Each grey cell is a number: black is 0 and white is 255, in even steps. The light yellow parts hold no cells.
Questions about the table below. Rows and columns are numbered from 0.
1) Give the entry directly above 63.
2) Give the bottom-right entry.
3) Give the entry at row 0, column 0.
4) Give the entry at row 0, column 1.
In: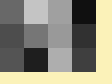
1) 49
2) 63
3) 104
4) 196
